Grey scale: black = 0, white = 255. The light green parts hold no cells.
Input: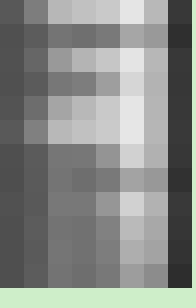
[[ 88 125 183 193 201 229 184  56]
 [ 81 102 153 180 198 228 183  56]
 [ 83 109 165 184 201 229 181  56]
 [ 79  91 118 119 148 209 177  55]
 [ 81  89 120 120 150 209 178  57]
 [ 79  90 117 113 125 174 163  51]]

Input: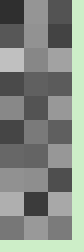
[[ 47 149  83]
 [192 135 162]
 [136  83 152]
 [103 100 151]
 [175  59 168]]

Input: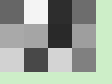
[[102 244  45 109]
 [210  72 212 128]]

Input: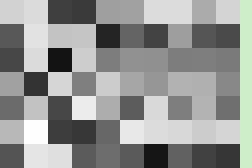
[[210 219  63  58 159 161 220 220 171 212]
 [ 71 219  19 205 125 145 144 125 126 122]
 [107 194  71 236 173  92 217 126 179 111]
 [ 84 229 223  91 109  90  21  97  65  54]]

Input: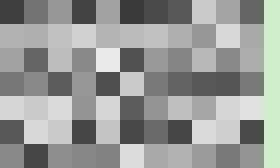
[[ 62 115 151  68 161  59  74  87 203 165 101]
 [162 100 189 138 234  80 153 133 185 138 172]
 [214 201 217 149 214  91 148 191 167 213 224]
 [137  69 141 134 131 219 169 178 155 122 148]]

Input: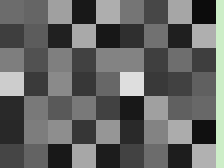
[[108 101 160  24 174 117  71 166  12]
 [126  81 127  65 131 131  63 110  62]
 [ 41 121  89 121  65  24 160  96 104]
 [ 69  99  24 167  28  66 108  29 177]]
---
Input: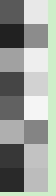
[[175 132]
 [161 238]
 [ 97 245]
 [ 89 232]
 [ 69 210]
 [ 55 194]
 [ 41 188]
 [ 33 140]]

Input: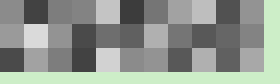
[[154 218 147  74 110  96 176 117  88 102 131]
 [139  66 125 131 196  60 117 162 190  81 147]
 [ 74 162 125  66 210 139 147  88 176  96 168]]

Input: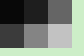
[[ 59 132 194]
 [  8  30 101]]

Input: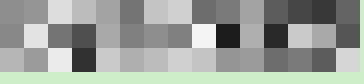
[[182 155 235  49 201 175 188 207 195 149 155 108 122  92 214]
 [142 149 221 188 163 116 195 207 108 122 163  92  70  56 100]
 [136 227 116  78 169 128 142 128 243  28 175  41 201 169  84]]

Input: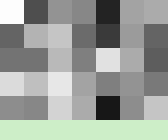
[[253  78 147 135  35 163 171]
 [219 191 231 163 127 147 121]
 [141 135 211 171  23 141 197]
 [115 115 185 127 225 171  93]
 [100 179 197 107  58 155 100]]

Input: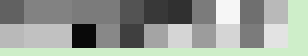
[[185 193 193   9 136  63 164 213 156 213 123 227]
 [ 97 130 130 123 123  83  56  48 123 246 111 185]]

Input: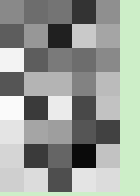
[[250  58 235  72 194]
 [243  93 122 109 137]
 [228 165 158  85  65]
 [213  58 101  10 194]
 [207 220  78 228 220]
 [137 109 116  51 143]
 [ 93 151  32 201 165]
 [ 85 180 180 130 187]]

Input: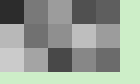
[[203 164  72 135 107]
 [184 113 143 190 156]
 [ 44 121 156  80  94]]

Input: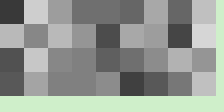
[[184 135 184 149  75 169 156  69 213]
 [ 88 163 127 127 141  63  88 119 192]
 [ 81 200 135 127  95 111 141 177 149]
 [ 57 207 156 111 111 103 169 103 192]]
